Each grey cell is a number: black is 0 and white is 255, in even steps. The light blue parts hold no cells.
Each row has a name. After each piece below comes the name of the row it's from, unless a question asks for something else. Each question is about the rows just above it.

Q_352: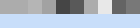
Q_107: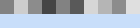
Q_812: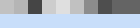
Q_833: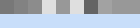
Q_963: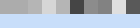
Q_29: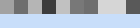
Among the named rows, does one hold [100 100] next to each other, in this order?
yes
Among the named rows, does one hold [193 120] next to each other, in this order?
yes
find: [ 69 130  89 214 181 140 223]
Q_107
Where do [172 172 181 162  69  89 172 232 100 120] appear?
Q_352
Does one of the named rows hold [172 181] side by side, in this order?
yes
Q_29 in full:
[162 110 181  60 193 120 110 214 214  89]
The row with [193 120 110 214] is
Q_29

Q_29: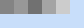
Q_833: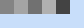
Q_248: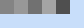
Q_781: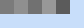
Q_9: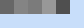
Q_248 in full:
[132 152 113 164  79]
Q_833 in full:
[132 164 113 176  67]

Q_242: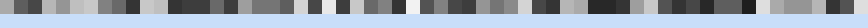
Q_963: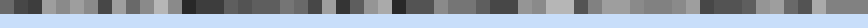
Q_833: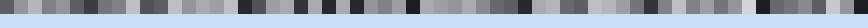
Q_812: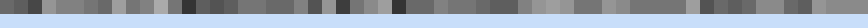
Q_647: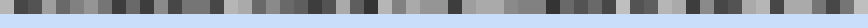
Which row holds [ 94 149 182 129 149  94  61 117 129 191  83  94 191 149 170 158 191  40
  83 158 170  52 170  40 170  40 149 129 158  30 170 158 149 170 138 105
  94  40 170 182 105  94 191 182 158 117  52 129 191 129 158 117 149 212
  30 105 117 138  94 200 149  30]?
Q_833
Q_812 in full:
[105  94  71 149 129 129 117 105 158 117 129 170 117  52  94  83  94 117
 117 105 105 129  83 149  61 117 138 158  52 105 105 129 117 117 105  94
  94 129 149 158 149 117 117 149 138 117 117 117 117 158  83 105  94 105
 138 138 105  94 149 138 138 138]
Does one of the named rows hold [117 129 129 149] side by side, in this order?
no

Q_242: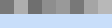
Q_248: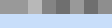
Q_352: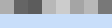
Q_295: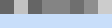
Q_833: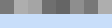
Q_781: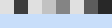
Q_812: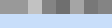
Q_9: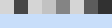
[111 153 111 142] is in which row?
Q_248
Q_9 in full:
[213  70 213 194 132 213  92  49]
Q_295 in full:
[101 194 101 132 132 111 142 204]
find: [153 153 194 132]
Q_812
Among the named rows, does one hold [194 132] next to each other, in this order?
yes

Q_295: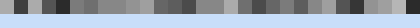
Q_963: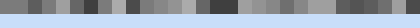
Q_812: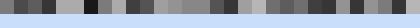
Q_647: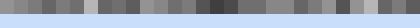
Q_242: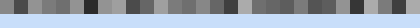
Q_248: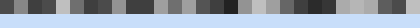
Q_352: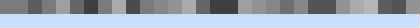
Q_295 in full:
[171  63 171  84  43 123 111 135 135 147 159 102  93  75 135 135 171 111
  75 102 123  93 135 159  84  54 147 159 182  43]
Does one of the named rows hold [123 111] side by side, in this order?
yes
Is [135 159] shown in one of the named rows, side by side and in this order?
yes
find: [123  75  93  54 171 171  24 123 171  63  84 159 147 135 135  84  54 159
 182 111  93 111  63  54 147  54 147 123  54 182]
Q_812
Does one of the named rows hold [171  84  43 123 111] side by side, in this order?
yes
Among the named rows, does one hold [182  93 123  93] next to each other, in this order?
no
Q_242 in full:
[135  75 147 123 111 147  43 147 159  75 102 159 123 111 135 102  63 171
 111 102  93 123  84  93 147  54 171 123  63 171]

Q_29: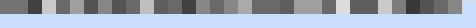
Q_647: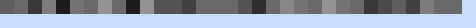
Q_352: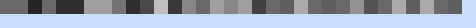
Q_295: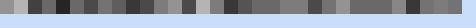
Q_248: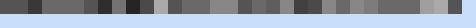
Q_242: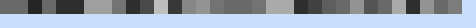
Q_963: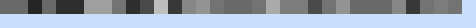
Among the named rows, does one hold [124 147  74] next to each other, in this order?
yes
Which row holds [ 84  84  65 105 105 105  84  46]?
Q_647
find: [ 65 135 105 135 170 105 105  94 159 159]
Q_29
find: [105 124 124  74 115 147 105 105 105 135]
Q_295
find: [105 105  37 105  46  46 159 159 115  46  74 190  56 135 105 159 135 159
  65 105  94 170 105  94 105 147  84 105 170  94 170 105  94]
Q_352
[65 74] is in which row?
Q_248
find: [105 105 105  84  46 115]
Q_248

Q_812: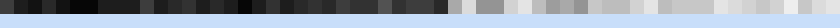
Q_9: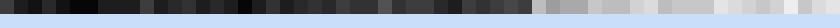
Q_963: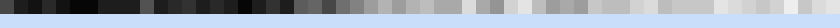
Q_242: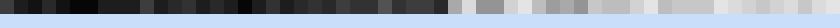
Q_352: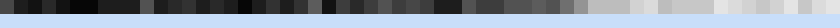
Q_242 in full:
[ 61  29  18  41  18   6   6  29  29  29  61  29  41  50  29  41  29   6
  29  50  29  41  50  41  61  50  50  82  50  61  61  41 169 219 148 148
 210 228 189 157 169 148 199 189 189 210 228 189 199 199 199 228 219 210
 199 210 219 199 219 228]
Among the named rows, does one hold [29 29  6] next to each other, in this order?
no
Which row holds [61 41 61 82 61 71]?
Q_352

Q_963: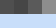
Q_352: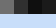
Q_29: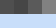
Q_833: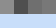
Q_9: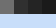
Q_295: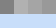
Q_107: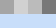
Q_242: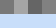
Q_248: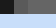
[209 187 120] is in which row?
Q_107
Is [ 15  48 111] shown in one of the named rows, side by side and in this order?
no
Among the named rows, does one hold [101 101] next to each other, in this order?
yes
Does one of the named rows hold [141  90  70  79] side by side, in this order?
no
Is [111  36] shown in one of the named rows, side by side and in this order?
no
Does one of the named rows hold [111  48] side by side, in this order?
yes
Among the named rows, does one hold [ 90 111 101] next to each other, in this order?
no

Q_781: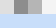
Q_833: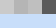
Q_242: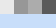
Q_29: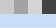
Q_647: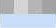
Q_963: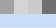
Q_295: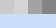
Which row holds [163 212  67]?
Q_29
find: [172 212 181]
Q_647
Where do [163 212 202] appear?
Q_963
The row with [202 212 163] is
Q_295
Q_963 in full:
[163 212 202 111]
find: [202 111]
Q_963

